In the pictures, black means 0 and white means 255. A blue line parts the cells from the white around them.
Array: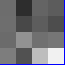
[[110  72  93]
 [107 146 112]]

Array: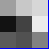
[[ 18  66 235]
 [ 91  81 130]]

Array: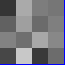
[[ 97 159 107]
 [130 111 168]]

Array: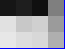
[[225 200 208]
 [231 221 216]]

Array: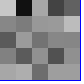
[[135 124 152]
 [ 90 155 115]]

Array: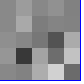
[[137 169 125]
 [143 135 119]]

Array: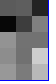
[[  7  61 128]
 [147 114 114]]

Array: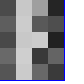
[[ 94 204  89]
 [ 73 200 204]]
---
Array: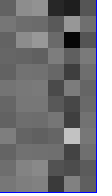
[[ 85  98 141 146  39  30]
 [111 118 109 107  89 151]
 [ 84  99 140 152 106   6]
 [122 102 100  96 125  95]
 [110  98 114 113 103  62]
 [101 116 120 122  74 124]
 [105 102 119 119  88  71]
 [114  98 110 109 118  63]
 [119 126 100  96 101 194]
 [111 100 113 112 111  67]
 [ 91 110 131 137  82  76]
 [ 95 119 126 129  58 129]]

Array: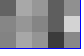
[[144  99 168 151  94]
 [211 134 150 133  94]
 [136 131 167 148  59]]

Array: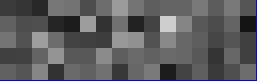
[[ 85  59  53  40 119 115  77 109 155 116  93  99  99 121  92 120]
 [ 20  96  77  79  37  27 156  50 113  34  67 206 133  87  76 100]
 [ 63 116  82 158 108  67  64  60 152 144  82 137 102  94  70  85]
 [ 64  64  65 100 147  87  88 139  93 105  97 105 103  87  52 102]
 [108  96  85 134  50 105  97 113  56 103 122  27  67  95  57  79]]

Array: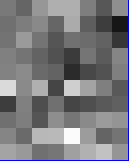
[[143 121 101 151 175 175 126  87]
 [ 22 112 125 137 102 171  94  61]
 [ 54 115 154 116  85 113 108  98]
 [133 128 116  99  81  59 117  91]
 [127 130 139 106  99  43  72  82]
 [ 89 218 138 176  69 207 163 127]
 [ 96  61 128  78 112  69  79  89]
 [148 112 126  85 142 118 138 155]
 [116 133 106 184 185 251 156 100]
 [149 164 153 112 118 160 177 194]]

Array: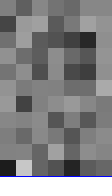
[[135 128  95 135 115 105 135]
 [147  69 154 160  90 121 161]
 [143 112 158  91  82  64  40]
 [148 145 109  93 141 105  86]
 [144 116 142  79 139  73  62]
 [170 147 123 130 129 109 110]
 [122 153  66 129 141 153 135]
 [124 135 131 139  85 126  88]
 [139 126 105 137 121  85 127]
 [133 130 131 101 161 101 141]
 [103  28 199 101  82  36  92]]

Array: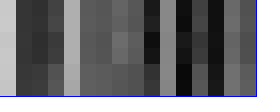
[[ 81 201  53  48  66 175  90  86 100  87  25 136  15  64  16 105]
 [ 83 202  53  50  70 175  91  87  96  85  32 136  12  69  16 108]
 [ 78 197  54  46  58 175  88  83 108  93  14 133  25  54  18 100]
 [ 79 200  53  47  61 175  89  84 104  90  20 134  19  59  16 103]
 [ 91 199  55  58  82 170  94  91  87  81  50 135   9  83  21 112]
 [ 94 197  57  60  86 167  95  92  86  81  55 133  10  87  24 113]]
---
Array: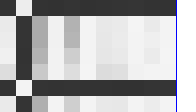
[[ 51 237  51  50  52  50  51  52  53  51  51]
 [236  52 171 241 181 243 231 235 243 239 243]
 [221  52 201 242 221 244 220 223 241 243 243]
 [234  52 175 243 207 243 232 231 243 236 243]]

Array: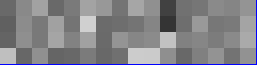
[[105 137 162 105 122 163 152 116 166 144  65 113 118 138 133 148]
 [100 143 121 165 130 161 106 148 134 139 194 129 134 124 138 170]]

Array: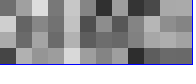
[[111 160 221 120 199 133  48 157  52  73 169 170]
 [171 106 164 107 178  93 109 104 129 167 174 162]]

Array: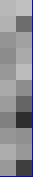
[[184 192]
 [148 161]
 [152 188]
 [156 101]
 [150 144]
 [153  62]]

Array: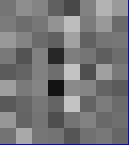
[[117 142 132  96  72 130 179 154]
 [153 132 107  96 162  97 117 119]
 [ 91 100 129 110 195  79 160 121]
 [ 89 102 119 100 195  99 124 107]
 [115 169 118 115  85 113 120 102]]

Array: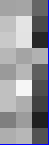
[[163 165 101]
 [201 227  38]
 [154 183  94]
 [192 174  64]
 [174 183  82]]

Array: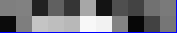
[[127 129  33  96  53 167  19  79  67 113 122]]

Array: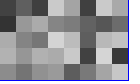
[[ 66  95  63 202 164  64 202 169]
 [172 132 118 212 188  94 184 194]
 [140 116 145 154  93 121 165 199]]

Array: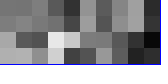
[[117 116 126  89  50 147  91 133 160  43]
 [168  89  82 232 200 124 122  88  50   8]]
